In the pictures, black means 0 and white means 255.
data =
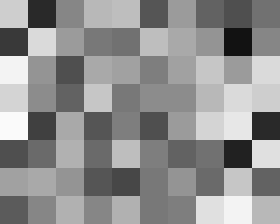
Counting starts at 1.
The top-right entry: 113
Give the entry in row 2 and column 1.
57
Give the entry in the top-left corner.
206
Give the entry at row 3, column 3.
79
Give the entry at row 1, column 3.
134
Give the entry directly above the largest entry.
212
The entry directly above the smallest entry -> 79
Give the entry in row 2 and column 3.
155
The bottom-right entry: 184
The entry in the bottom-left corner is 91
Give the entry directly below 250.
79
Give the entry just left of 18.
148
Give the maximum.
250
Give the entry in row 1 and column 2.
41
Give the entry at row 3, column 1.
243
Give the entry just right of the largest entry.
64
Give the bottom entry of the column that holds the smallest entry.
243
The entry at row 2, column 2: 218

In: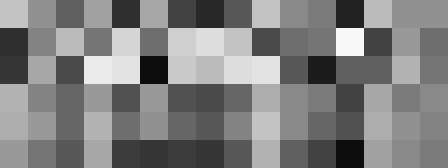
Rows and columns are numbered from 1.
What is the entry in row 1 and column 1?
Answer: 195
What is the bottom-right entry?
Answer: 123
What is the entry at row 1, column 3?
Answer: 95
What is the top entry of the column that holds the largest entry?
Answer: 34
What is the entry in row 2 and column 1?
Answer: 47
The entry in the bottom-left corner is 153
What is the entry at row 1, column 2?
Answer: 145
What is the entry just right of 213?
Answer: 110
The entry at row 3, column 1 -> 54
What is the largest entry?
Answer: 248
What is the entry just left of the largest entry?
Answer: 117
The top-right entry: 145

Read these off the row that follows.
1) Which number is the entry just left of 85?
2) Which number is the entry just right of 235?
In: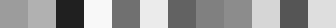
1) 214
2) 98

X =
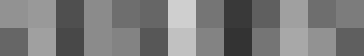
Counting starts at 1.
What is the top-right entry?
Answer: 124
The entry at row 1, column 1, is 146
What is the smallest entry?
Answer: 51
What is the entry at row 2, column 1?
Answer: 102
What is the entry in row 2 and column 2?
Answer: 160
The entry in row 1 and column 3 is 79
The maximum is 207
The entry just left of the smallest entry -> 131

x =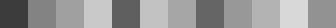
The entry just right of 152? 179
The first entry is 60
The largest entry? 216

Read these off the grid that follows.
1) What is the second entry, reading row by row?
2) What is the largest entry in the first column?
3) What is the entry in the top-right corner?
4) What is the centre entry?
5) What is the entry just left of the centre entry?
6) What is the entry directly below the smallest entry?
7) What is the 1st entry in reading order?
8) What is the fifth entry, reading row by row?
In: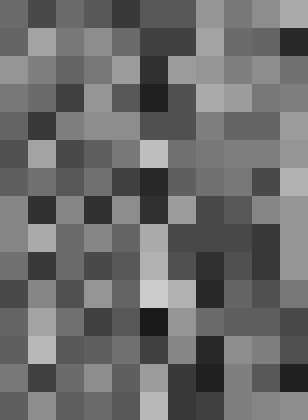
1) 73
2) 149
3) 170
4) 49
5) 141
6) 65
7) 107
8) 57

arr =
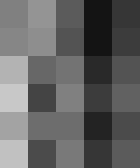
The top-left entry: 128
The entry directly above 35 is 60
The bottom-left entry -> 193
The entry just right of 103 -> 115
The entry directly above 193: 163
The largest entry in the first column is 200
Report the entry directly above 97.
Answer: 83
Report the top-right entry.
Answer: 54
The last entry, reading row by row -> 91
